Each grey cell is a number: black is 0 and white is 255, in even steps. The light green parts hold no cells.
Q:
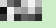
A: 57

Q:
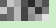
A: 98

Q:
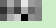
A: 87

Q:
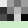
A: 76

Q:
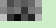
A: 191

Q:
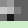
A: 111
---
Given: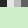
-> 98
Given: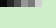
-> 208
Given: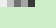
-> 57
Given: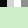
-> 144
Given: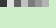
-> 180
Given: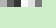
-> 123
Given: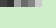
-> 204
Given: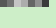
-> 58
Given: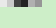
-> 150
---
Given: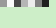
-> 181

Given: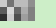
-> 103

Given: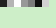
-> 152

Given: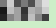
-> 51

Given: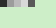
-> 187

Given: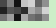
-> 44

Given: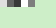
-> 56

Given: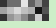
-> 191
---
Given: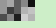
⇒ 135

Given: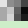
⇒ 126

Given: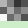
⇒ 53

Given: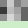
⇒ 130

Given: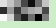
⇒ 110

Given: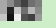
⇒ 111

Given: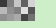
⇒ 97

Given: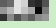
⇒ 38

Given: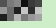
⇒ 58

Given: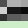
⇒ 177
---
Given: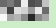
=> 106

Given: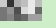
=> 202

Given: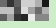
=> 107

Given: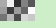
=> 170

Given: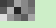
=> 62

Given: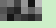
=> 109

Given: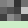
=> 127

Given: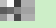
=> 190

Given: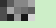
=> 48
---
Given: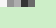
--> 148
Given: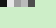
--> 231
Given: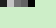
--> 196
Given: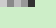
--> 137
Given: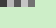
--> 184
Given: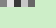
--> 227
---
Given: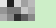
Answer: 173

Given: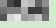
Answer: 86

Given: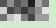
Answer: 113

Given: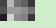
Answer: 32

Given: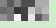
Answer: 144

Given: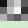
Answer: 177

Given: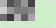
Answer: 109

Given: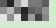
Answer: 227
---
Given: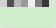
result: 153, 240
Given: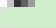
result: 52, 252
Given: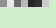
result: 186, 232
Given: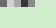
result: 168, 209
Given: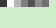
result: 127, 253
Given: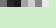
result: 162, 233
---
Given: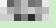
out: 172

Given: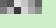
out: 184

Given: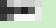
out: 45

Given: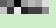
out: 51

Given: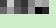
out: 158

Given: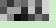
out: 163

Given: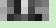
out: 122

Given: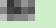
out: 69

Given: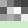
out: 213
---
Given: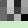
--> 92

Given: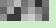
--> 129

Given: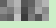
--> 98

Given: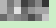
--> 180

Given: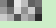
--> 129

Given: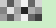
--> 202

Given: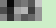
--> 120

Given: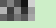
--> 89

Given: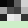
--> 7

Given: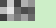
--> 76
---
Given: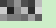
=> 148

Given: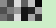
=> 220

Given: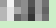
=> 127

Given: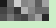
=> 206

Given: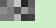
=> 196

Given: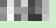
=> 126
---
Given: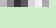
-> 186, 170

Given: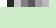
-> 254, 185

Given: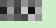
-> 88, 147

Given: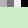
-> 181, 5

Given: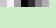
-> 202, 174

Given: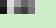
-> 48, 118
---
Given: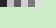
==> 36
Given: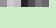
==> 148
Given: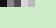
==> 18
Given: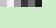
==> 197
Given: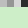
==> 189
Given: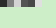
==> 43
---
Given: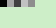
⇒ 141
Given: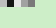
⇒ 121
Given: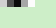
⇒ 252
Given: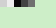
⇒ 111
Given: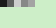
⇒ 163
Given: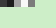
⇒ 123
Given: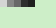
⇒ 31
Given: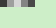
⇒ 72
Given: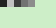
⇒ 140
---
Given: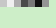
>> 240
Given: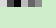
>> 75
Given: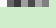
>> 103
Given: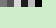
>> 81
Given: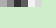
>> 132
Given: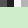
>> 34
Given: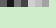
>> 24
